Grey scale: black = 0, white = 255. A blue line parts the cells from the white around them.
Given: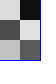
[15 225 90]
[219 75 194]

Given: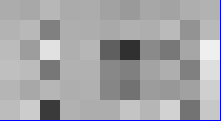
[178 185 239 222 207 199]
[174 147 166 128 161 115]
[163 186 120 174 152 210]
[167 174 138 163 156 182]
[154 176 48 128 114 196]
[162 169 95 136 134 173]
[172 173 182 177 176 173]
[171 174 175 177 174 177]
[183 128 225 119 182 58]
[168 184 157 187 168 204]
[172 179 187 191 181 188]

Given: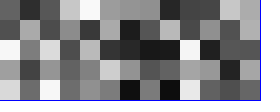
[172 177 85 166 102]
[199 81 86 35 79]
[70 144 32 152 97]
[68 73 245 165 233]
[38 185 26 98 13]
[144 85 24 84 123]
[148 28 40 147 15]
[156 170 52 206 124]
[249 57 186 129 144]
[199 140 77 98 109]
[87 76 219 149 247]
[46 170 125 67 108]
[99 80 247 159 217]

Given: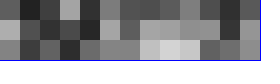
[89 149 141]
[48 53 110]
[78 145 97]
[126 143 199]
[91 160 211]
[78 165 192]
[82 93 131]
[124 165 132]
[49 39 107]
[164 74 45]
[63 50 98]
[34 80 61]
[94 174 131]

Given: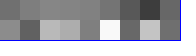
[103 111]
[61 196]
[88 104]
[116 249]
[129 127]
[132 173]
[134 185]
[126 97]
[112 140]

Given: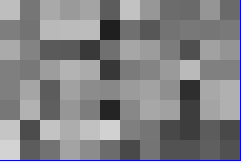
[106 121 148 128 176 176 73 81]
[149 118 161 128 168 164 92 95]
[106 120 79 186 46 61 61 82]
[108 115 124 154 143 161 72 82]
[151 87 156 132 162 167 117 116]
[194 112 166 123 155 136 127 73]
[92 31 112 55 136 36 209 108]
[164 188 57 171 140 125 193 140]
[154 187 89 179 161 150 173 163]
[169 185 90 157 92 95 195 114]
[118 115 131 120 165 178 76 92]
[190 126 170 127 127 119 197 211]

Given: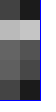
[27 197 83 71 27]
[66 186 100 95 68]

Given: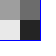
[108 36]
[158 233]
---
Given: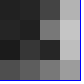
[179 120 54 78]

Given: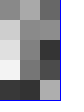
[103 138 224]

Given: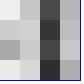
[182 55 203 234]

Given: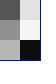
[226 144]

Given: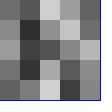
[98 195 82 52 97]

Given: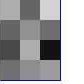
[210 145 72]
